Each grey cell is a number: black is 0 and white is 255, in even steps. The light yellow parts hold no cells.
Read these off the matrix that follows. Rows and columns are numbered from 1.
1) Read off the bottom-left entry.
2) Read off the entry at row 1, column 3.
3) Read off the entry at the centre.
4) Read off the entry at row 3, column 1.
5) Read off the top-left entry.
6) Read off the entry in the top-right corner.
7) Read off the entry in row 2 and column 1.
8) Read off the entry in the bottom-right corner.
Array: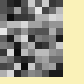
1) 174
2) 26
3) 39
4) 110
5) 82
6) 69
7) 82
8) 26

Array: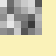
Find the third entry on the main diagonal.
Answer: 126
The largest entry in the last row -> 201
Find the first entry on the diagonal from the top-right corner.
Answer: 85
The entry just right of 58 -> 172
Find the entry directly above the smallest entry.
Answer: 97
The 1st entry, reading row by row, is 230
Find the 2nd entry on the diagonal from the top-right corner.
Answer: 201
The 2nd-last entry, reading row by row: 126
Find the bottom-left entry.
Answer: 142
